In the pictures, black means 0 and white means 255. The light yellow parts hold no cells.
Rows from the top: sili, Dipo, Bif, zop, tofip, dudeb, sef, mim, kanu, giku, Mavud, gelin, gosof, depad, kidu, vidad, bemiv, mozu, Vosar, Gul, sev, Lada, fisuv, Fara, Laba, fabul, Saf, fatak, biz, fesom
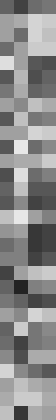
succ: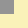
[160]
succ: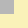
[78]
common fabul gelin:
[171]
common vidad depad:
[192]
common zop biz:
[203]

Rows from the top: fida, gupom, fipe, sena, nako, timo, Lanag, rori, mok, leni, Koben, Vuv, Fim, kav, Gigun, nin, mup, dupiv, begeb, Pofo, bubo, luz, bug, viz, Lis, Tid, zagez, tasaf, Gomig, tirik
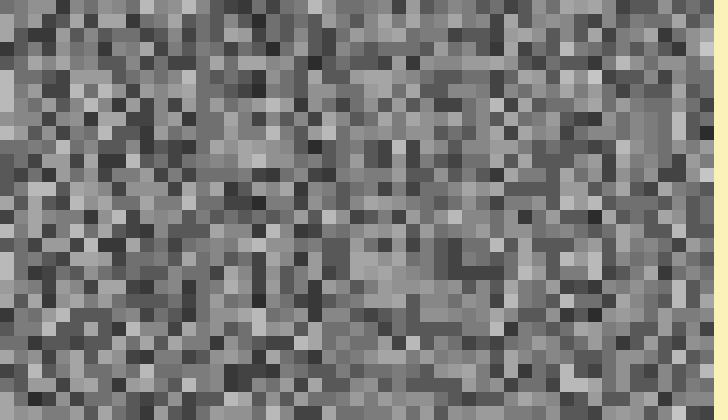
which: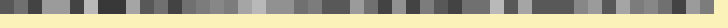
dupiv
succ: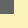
[165]
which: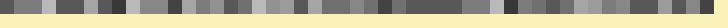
viz
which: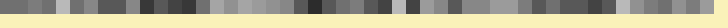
Koben
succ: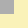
[145]

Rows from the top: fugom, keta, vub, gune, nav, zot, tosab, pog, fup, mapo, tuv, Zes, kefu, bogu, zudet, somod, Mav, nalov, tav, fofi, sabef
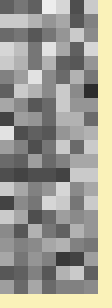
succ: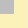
[118]
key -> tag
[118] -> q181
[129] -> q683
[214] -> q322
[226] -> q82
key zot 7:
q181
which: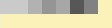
keta

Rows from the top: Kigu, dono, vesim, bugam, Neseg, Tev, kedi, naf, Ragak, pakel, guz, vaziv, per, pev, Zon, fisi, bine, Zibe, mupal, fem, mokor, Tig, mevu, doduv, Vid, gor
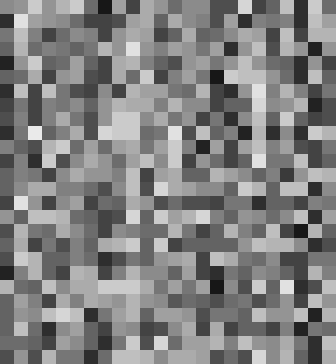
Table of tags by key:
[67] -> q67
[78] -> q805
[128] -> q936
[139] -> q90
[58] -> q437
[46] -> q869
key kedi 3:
q67
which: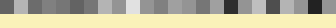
bugam
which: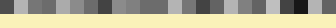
bine
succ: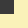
[148]
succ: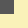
[108]
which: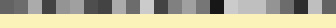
Tev
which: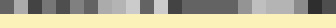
Zibe

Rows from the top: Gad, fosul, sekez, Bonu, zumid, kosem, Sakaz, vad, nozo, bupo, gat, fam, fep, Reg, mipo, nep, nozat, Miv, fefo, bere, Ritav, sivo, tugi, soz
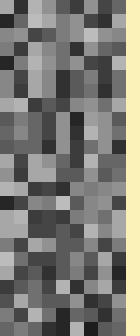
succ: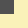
[167]
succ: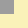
[145]

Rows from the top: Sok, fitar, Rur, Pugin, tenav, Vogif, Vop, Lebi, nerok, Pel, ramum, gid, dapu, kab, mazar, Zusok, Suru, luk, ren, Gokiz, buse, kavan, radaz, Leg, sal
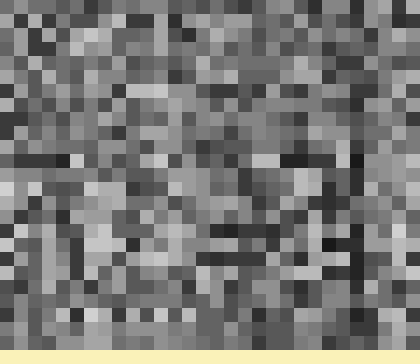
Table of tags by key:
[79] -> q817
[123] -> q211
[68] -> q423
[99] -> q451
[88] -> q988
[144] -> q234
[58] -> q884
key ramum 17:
q988
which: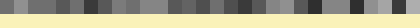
Sok
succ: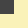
[111]
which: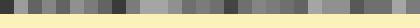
Pel
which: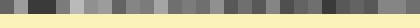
Pugin
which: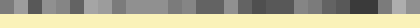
Leg

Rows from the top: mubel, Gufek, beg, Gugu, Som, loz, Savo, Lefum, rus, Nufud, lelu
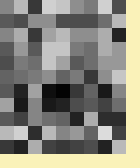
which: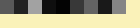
Savo
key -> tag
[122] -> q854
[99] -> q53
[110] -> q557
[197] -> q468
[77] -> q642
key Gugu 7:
q557
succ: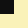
[3]

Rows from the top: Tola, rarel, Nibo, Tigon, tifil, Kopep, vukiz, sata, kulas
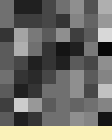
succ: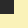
[71]
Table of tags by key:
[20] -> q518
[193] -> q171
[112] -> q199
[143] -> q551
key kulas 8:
q518
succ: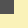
[175]
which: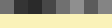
Kopep
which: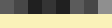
tifil

